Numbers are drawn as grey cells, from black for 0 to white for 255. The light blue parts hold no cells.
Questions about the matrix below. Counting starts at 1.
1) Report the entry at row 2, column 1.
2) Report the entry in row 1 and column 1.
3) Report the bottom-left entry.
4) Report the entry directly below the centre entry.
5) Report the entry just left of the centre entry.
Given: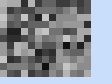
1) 169
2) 181
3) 169
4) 85
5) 153

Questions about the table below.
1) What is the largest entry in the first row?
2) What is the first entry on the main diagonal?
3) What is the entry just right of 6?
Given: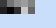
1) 157
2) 58
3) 45

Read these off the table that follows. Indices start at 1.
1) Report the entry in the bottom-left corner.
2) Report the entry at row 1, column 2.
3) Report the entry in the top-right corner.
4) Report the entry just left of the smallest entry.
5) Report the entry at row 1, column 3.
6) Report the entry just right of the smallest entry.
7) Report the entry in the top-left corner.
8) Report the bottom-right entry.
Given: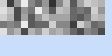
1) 223
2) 62
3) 179
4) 150
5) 150
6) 135
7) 207
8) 75

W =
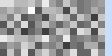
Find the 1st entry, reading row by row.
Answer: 222
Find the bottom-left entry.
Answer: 88
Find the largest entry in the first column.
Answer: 235
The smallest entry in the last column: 102
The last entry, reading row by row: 145
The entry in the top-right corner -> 159
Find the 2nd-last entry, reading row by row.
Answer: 222
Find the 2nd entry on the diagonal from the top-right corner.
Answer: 172
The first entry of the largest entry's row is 159
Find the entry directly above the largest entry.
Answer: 198
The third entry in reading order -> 185
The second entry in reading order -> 222
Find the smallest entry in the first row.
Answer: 117
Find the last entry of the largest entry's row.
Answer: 145
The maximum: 251
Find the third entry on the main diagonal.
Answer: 210
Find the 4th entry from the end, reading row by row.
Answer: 102
